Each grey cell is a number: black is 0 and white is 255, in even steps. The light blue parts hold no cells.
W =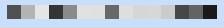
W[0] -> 81
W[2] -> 229
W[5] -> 225
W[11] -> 203

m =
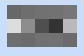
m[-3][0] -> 104
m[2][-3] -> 113
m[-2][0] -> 221
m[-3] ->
[104, 110, 113, 114, 118]
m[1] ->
[221, 141, 79, 51, 185]

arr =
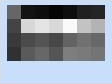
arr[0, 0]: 102
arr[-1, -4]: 85
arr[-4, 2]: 14
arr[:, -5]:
[14, 228, 84, 103]
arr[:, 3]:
[5, 216, 72, 85]
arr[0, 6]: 37
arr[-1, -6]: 90
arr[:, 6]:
[37, 179, 104, 116]
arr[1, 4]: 250

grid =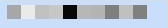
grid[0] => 167
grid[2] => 193
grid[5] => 183

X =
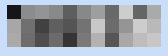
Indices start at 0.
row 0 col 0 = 22
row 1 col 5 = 115
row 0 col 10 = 170
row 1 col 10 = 185
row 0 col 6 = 158
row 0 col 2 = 148
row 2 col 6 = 178
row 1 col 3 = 95
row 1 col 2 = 65

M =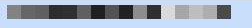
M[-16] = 131
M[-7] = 141
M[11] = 217
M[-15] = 102
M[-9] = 83

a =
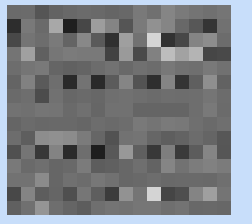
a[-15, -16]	106
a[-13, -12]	100
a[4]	[109, 117, 121, 101, 97, 100, 108, 114, 105, 112, 108, 120, 113, 111, 121, 113]
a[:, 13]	[116, 87, 132, 180, 111, 95, 110, 110, 111, 108, 92, 124, 106, 132, 104]
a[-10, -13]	110
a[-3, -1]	111
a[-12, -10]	121
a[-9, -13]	113
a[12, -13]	102
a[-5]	[80, 117, 56, 131, 43, 110, 30, 88, 152, 95, 56, 126, 58, 92, 133, 86]
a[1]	[45, 121, 106, 168, 31, 71, 157, 132, 85, 122, 145, 133, 104, 87, 53, 113]
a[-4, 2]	111
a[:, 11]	[133, 133, 50, 189, 120, 132, 110, 101, 122, 94, 126, 133, 105, 69, 111]
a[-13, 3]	122
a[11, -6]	99
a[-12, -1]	73
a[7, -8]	113
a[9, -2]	101
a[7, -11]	112
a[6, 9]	110
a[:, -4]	[122, 104, 71, 162, 113, 52, 109, 101, 120, 99, 58, 114, 106, 78, 115]
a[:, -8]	[104, 85, 159, 154, 105, 133, 113, 113, 109, 114, 152, 103, 103, 146, 114]
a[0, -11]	107
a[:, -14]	[85, 106, 109, 96, 121, 90, 76, 117, 104, 141, 56, 111, 139, 93, 149]
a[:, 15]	[117, 113, 108, 73, 113, 98, 108, 107, 111, 87, 86, 123, 111, 116, 103]
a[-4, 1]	106
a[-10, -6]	46

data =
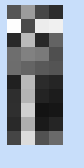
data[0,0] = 85
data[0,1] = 156
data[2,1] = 186
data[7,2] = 19
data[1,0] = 254
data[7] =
[47, 208, 19, 22]
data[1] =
[254, 74, 236, 240]
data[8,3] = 37
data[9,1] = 220
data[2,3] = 99
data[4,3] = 84
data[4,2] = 89
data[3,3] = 79

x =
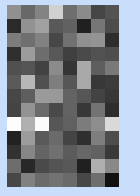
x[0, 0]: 144
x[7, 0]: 68
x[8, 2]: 251
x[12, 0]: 71
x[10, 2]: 100
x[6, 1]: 94
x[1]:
[42, 146, 161, 89, 97, 32, 118, 76]
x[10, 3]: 112
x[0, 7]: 83
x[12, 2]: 107
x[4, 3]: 139
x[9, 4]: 68
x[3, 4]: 64
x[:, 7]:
[83, 76, 45, 78, 121, 60, 55, 45, 217, 77, 57, 137, 17]
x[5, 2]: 80
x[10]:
[50, 134, 100, 112, 91, 103, 97, 57]
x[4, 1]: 85
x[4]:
[80, 85, 66, 139, 53, 169, 94, 121]
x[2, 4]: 113
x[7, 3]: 73
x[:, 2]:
[131, 161, 130, 109, 66, 80, 154, 107, 251, 90, 100, 74, 107]
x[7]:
[68, 147, 107, 73, 99, 56, 115, 45]
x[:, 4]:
[110, 97, 113, 64, 53, 86, 99, 99, 96, 68, 91, 88, 106]
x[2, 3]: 71
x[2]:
[124, 111, 130, 71, 113, 144, 148, 45]
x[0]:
[144, 104, 131, 209, 110, 139, 69, 83]

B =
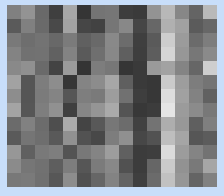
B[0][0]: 128
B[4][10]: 154
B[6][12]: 161
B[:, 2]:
[105, 106, 115, 114, 106, 125, 123, 126, 108, 110, 121, 113, 112]
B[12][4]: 141
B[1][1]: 128
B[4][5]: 52
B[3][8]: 95
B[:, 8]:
[61, 136, 108, 95, 53, 95, 113, 84, 108, 144, 96, 81, 99]
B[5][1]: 85
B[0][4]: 167
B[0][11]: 184
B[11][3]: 94
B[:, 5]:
[53, 70, 96, 90, 52, 132, 126, 134, 68, 82, 120, 86, 80]
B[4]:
[137, 144, 106, 67, 155, 52, 125, 119, 53, 58, 154, 162, 132, 102, 206]
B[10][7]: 157
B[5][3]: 141
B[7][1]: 86
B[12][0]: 120
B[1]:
[90, 128, 106, 73, 163, 70, 66, 118, 136, 70, 103, 176, 161, 91, 103]
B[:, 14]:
[185, 103, 125, 138, 206, 116, 97, 120, 127, 92, 115, 166, 129]
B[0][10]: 147
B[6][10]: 55
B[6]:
[141, 85, 123, 132, 86, 126, 122, 157, 113, 62, 55, 221, 161, 130, 97]
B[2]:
[121, 110, 115, 104, 123, 96, 105, 137, 108, 63, 90, 205, 155, 107, 125]
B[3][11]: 213
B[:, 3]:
[63, 73, 104, 97, 67, 141, 132, 145, 78, 89, 126, 94, 87]
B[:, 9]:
[58, 70, 63, 62, 58, 58, 62, 56, 65, 71, 60, 60, 63]
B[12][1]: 122
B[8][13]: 95
